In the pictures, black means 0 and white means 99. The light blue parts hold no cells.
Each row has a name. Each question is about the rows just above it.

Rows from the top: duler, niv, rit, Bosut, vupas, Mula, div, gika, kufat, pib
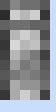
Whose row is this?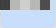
Bosut
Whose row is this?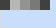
Mula

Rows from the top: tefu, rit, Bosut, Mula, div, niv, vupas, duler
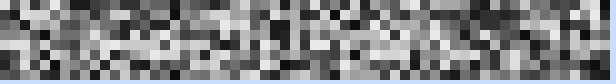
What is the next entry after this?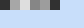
[43]
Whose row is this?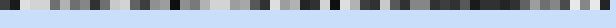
rit
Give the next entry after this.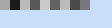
[6]
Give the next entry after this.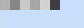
[6]

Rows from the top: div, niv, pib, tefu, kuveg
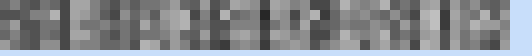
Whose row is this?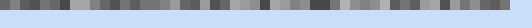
div
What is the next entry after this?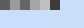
[60]
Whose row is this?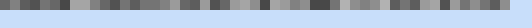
tefu

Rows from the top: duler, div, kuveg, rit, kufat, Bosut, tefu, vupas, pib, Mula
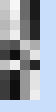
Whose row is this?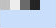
tefu
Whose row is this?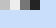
rit

